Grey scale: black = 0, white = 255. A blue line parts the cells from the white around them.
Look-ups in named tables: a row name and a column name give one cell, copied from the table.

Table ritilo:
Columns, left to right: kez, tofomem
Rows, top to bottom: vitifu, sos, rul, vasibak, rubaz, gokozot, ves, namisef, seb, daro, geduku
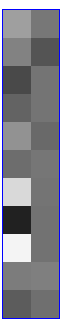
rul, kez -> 73
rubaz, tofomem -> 105
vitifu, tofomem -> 119
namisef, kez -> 33
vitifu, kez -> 159
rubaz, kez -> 146
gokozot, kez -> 109
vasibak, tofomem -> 116
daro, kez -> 124
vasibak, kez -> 99

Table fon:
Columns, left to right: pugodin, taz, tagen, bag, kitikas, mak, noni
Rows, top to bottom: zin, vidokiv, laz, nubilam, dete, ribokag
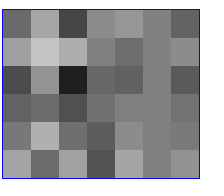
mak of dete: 127
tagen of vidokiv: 173
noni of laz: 90
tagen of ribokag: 161
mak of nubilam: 129
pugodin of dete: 120
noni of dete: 122
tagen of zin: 70
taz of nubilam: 108
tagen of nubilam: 80

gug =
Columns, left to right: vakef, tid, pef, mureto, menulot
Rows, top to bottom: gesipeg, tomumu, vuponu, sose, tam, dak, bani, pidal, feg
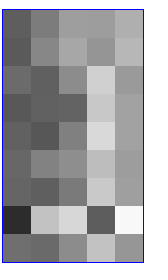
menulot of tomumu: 183
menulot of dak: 157
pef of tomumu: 167
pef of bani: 122
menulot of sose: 162
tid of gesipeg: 124
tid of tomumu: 135
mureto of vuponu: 208
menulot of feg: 150
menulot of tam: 162
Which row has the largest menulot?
pidal

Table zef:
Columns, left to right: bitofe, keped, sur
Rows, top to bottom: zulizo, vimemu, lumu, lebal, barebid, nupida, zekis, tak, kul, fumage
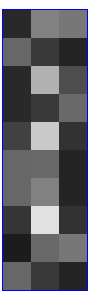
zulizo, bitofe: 41
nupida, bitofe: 103
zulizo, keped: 129
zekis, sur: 36
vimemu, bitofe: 103
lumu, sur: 77
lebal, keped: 57
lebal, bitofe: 41

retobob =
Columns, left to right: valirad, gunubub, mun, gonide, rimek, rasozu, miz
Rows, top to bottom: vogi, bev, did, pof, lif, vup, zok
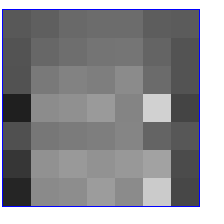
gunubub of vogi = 95
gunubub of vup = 145
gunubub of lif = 119
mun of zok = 141
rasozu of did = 107
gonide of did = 126
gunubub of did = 121
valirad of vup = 54
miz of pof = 68
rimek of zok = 139
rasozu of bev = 100
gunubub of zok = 138
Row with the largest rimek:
vup

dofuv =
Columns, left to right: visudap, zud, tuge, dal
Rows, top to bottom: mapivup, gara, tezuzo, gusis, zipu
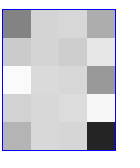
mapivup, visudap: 131
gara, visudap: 203
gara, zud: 212
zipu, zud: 216
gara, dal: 230
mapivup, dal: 173
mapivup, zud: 212
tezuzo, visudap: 250
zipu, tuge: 214
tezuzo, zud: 218
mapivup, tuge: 215
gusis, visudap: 210

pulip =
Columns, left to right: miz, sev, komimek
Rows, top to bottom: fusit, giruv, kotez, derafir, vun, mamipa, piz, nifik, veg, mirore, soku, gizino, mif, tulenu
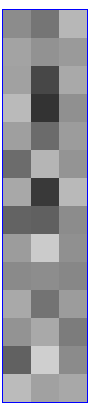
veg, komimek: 144
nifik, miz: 99
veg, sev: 203
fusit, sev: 117
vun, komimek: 156
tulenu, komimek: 168
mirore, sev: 141
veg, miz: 156
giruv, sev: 146
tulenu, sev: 161
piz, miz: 168
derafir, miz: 186
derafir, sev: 51
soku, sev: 115
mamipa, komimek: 148
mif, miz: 97

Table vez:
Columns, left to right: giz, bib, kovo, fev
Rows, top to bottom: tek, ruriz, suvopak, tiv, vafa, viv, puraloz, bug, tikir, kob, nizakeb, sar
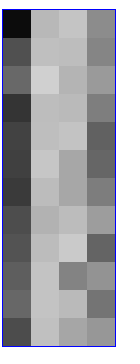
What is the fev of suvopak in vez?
154
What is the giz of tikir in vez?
83
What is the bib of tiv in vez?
189
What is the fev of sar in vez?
151
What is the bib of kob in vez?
195
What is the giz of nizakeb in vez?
103
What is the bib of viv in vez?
198
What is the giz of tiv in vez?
52
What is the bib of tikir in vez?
188
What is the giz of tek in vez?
12
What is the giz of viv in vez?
64
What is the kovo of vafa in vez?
195
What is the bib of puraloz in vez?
188
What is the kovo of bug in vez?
188
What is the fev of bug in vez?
157

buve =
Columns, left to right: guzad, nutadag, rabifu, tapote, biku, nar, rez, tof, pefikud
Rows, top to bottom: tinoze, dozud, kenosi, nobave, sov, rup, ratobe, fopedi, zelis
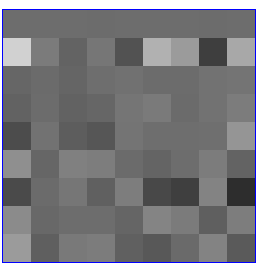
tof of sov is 111
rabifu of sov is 93
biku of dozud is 82
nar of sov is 110
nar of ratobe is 72
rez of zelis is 106
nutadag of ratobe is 107
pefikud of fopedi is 125
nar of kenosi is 108
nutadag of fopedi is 104

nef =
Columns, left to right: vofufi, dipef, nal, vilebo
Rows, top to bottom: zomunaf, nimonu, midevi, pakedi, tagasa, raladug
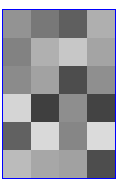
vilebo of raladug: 77
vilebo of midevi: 143
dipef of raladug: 167
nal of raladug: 161
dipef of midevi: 162
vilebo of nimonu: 164
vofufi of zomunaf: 147

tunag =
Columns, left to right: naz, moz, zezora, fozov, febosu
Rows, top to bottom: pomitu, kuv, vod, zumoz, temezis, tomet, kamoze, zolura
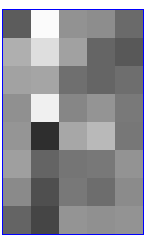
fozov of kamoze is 109
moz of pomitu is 251
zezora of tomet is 117
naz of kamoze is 138
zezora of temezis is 167
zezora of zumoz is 134
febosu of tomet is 147
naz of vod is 162
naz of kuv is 175
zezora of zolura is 148
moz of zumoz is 240
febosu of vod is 110
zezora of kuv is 161
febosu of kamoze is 139
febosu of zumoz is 121
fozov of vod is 101
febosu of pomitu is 106
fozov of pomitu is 141
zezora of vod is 111
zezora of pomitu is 146

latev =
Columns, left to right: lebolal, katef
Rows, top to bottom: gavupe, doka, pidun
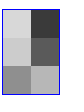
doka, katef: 90
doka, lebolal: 204
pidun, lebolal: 143
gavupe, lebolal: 216
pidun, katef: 183
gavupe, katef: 58
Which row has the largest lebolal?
gavupe

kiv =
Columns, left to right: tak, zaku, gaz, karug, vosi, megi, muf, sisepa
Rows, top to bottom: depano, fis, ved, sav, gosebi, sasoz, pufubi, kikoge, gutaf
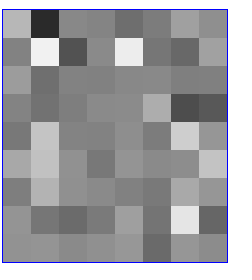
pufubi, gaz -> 144
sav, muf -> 77
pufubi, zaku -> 179
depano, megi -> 124
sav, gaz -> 126
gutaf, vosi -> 151
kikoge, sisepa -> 102
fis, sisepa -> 161
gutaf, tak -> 146
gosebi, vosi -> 142
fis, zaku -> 241
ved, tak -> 156
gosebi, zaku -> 196
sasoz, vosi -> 148
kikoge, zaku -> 118
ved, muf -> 127
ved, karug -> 129
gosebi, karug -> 130

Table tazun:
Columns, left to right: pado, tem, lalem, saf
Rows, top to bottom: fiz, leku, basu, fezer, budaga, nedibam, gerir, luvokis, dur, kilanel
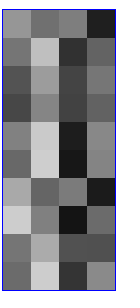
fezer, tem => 133
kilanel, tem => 205
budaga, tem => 202
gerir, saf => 27
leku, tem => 191
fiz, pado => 150
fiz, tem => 112
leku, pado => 117
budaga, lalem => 29
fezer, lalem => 66
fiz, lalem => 126

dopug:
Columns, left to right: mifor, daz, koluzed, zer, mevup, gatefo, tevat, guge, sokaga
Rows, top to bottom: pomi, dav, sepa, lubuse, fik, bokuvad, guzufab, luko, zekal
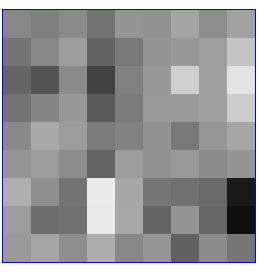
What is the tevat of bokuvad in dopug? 153
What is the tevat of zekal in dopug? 97
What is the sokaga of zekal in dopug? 118
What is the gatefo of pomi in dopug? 145
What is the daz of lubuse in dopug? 133
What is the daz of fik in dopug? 169
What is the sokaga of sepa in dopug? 227
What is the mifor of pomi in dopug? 135
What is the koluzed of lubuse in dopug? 152
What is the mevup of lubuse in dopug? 123
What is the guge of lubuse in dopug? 160
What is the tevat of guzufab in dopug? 113

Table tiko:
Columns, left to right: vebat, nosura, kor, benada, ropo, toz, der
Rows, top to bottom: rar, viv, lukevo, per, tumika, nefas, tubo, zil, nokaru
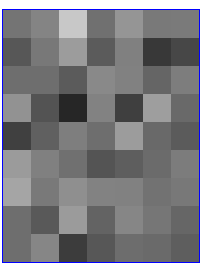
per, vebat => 146
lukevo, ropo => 129
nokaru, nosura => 134
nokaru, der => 94
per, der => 105
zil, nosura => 89
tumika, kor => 126
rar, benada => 112
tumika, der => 91
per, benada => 130
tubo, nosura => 121
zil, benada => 99
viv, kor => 156
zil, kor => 155
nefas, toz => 107
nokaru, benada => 87
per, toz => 158
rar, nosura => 132
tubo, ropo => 129
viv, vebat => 87
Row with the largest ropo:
tumika

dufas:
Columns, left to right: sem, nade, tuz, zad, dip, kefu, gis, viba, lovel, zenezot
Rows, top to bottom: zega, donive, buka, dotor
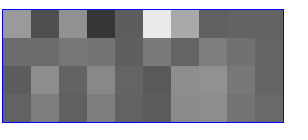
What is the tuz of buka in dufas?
99
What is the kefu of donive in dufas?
122
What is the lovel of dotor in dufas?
115
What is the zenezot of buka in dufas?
101
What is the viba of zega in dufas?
96
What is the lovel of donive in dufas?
113
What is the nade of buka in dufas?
142
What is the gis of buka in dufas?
141
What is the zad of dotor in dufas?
126
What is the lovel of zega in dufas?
99
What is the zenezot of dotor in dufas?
105
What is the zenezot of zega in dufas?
99
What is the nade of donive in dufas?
108
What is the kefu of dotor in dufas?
92
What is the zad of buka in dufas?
136
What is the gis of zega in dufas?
169
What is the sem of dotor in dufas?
98
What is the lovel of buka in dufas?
120
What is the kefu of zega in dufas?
234
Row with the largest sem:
zega

